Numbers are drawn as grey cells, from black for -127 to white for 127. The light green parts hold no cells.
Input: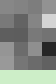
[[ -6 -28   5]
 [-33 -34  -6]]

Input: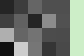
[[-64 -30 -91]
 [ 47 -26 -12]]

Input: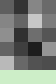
[[  5 -26  71]
 [ 15 -79 -17]]

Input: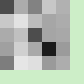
[[ 72  98  60]
 [ 43  64 -50]]

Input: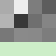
[[ 52 -71 -16]
 [ -7  10   9]]

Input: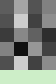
[[-46  77 -62]
 [-68   8 -30]]
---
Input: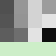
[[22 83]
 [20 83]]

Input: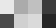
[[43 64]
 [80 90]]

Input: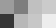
[[-1 64]
 [56 71]]

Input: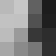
[[ 71 -30]
 [ 65 -46]]

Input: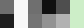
[[120 -16]
 [120 -11]]

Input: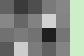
[[-69 -49]
 [-24   2]]
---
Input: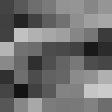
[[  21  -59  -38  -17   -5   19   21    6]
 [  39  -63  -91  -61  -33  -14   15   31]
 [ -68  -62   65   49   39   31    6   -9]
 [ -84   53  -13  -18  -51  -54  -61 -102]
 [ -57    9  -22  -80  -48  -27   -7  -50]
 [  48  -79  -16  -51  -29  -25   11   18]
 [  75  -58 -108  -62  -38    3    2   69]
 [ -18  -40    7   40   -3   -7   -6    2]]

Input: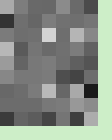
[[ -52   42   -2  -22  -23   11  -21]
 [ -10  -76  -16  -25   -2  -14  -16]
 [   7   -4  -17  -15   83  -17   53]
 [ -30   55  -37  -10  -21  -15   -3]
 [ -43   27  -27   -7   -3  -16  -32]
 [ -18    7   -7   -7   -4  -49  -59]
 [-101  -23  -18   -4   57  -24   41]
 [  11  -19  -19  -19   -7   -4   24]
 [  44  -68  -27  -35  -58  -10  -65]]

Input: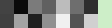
[[ -81  -60 -117   -4  -31   60  -17]
 [  80  -63   35  -96   16  112  -44]]

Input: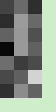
[[ -81  -59  -21]
 [ -22  -82   27]
 [ -47  -29   24]
 [ -30 -119   25]
 [ -52  -17  -67]
 [  83  -54  -31]
 [ -29  -79   12]]

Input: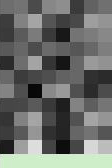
[[ -15  -17  -12  -52    7   14  -68  -29]
 [  20  -66    2   37  -42  -65  -54   30]
 [   8  -69  -36   -4  -69 -103  -11   -3]
 [  -1  -38  -24  -51  -20  -31  -41  -23]
 [  18  -84  -17   36  -74 -106  -24   26]
 [ -84  -22  -67  -56  -48  -29  -24  -79]
 [ -51    3  -48 -119    9   26  -47  -84]
 [ -10  -57  -56  -37  -70  -97    3  -33]
 [  21  -75    2   36  -54  -90  -45   36]
 [ -42  -67  -38   22  -79  -91  -25  -12]
 [  60  -98   31   93  -59 -114  -57   87]]

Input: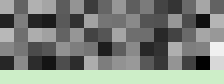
[[ -29   46  -28   49   37  -35   20  -67  -26   23  -33   -4  -59  -75
   -21   38]
 [  53  -92   -1  -91 -100  -38  -78   34  -10  -13   10  -43  -45   23
   -51 -111]
 [  24   56  -16   45   33  -28   22  -60  -42   37  -17  -17  -87  -60
   -21   38]
 [ 112    7   -9  -52  -41   18   -1  -10  -98  -33   10  -88  -77   47
    -1    2]
 [  88  -89   11  -83 -107  -50  -83   45   -2   18   25  -39  -72   20
   -62 -126]]
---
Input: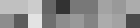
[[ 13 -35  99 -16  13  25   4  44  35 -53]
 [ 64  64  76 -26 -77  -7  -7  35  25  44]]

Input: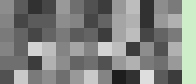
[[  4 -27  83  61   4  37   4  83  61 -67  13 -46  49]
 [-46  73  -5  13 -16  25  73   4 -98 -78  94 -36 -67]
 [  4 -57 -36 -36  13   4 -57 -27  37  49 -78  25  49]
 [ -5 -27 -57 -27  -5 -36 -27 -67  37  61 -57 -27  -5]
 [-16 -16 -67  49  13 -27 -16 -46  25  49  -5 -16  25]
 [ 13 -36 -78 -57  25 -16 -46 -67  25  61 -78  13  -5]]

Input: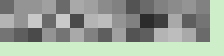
[[ 52  20  73 -21  73 -53  52  61  20   1 -84 -65  41 -33 -11]
 [-21  20  20  32 -21  41  32  11   1 -44 -21   1  11  20   1]
 [-11 -33 -53  20 -11  41   1 -33  32 -44 -33  52  61  41 -21]]

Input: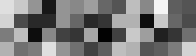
[[  95   73   20 -104   20    8   30  -24  -43   62    8  117  -33  -43]
 [  50  -15   -3   95   20  -15  -62  -33   62   50  -43  -33   -3   83]
 [  83  -52  -86  -86   20  -24  -86  -74   50   50 -114   73  -24  -52]
 [  -3   62 -114    8  -62  -74   39 -125  -62   73   30  -95  -74  -15]]

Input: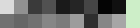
[[ -14  -25  -14    6   -4   28  -81    6   38]
 [  91   17  -69  -46 -101  -90  -58 -123 -111]]

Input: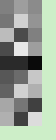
[[  48  -63   92]
 [ -40  -20   71]
 [ -29   81   48]
 [ -52  104   30]
 [  -9   81   20]
 [   0   30   11]
 [  60  -52    0]
 [  39   -9  -63]
 [ -85  -85 -117]]

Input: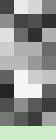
[[-90 117 117 -30]
 [-59 106  87   3]
 [-30 117  77  66]
 [ 77  47  47 -21]
 [ 57  57  25  -9]
 [-48  14 -39 -68]
 [ 14 -59 -48 -80]
 [ -9 -39 -68  35]
 [ 96 -21 -80  47]]
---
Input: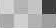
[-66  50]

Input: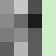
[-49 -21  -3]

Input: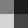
[-97  84]

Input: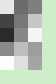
[ -1  -8 -85]

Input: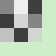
[-64  85  65]

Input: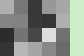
[ 39 -74 -56  55]

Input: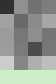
[-2 11 -8 29]

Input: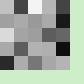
[-59  41  30 -34 -86]

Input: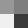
[ -1 112]
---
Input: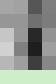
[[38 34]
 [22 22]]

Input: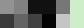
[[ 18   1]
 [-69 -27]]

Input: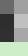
[[-21  32]
 [-81  64]]

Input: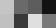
[[ 69 -21]
 [ 64 -70]]

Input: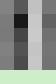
[[   3  -39]
 [  -4 -103]]

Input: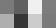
[[ -5 -31]
 [ 47 -74]]

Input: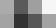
[[ 43 -37]
 [ 35 -76]]

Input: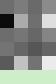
[[ -17   -3]
 [-115   43]]
